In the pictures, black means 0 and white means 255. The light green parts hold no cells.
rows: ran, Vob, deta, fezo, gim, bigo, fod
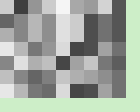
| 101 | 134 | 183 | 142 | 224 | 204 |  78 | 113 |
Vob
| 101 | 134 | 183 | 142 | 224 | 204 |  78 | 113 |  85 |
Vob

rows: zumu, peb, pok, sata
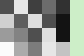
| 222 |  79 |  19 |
peb
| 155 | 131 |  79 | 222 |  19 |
pok
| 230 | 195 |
sata
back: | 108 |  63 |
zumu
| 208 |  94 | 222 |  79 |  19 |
peb
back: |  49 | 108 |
zumu

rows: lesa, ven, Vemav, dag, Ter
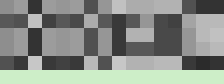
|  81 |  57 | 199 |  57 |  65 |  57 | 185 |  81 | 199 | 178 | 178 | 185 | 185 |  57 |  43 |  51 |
Ter
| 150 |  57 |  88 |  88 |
dag

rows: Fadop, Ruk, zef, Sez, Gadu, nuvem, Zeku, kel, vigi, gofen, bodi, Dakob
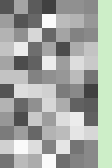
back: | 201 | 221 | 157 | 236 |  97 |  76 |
Gadu
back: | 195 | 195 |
nuvem
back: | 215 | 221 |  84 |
Zeku
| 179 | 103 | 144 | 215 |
kel
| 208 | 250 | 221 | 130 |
bodi

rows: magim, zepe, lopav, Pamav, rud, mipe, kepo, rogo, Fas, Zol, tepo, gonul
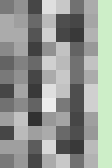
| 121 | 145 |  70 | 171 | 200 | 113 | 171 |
mipe
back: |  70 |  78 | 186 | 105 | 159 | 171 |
zepe
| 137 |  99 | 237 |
rogo
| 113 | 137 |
rogo
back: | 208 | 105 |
rud

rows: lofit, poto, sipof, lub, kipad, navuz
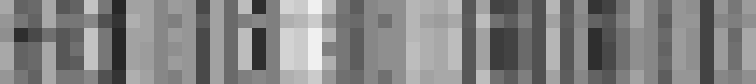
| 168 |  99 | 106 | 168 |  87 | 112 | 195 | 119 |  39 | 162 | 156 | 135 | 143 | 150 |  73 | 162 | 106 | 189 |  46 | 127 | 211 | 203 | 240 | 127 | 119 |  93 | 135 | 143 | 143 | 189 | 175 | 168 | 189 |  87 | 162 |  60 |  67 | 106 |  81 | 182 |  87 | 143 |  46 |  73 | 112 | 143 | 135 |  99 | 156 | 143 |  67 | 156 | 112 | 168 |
lub
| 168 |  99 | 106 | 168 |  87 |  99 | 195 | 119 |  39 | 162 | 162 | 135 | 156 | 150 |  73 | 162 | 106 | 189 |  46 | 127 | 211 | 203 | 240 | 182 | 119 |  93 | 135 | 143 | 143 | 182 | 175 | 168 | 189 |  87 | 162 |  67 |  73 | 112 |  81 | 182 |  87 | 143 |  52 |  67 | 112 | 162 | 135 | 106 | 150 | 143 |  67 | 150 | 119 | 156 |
lofit

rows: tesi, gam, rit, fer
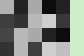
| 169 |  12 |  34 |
tesi
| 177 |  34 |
tesi
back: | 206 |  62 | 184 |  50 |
fer
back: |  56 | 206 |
gam

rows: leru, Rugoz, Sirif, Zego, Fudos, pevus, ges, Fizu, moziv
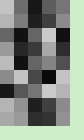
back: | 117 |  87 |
ges
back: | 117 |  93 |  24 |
leru
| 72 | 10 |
pevus
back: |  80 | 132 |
Fudos
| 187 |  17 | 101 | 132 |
Fudos
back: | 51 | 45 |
moziv

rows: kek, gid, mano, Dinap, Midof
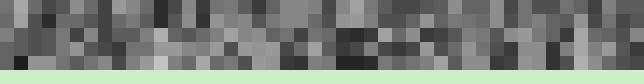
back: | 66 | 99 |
kek
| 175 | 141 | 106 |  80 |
Midof
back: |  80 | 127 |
gid

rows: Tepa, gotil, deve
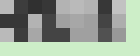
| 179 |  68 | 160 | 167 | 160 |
gotil
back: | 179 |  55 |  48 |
Tepa
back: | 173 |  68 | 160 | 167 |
gotil

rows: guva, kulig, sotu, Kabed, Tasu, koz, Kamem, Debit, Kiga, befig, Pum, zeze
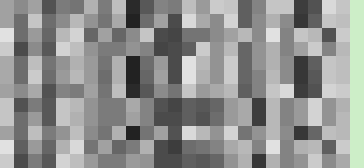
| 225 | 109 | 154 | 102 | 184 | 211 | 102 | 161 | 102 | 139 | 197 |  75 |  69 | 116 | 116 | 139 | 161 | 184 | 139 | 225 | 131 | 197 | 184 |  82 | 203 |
sotu
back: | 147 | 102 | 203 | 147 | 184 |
Tasu
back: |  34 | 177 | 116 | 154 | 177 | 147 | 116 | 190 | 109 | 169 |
Tasu
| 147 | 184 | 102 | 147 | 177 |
Kabed
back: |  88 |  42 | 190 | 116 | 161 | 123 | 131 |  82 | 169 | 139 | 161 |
Kamem
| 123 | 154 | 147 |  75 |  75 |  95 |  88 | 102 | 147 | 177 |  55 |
zeze
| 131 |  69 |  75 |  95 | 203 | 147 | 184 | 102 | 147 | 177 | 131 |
Kabed

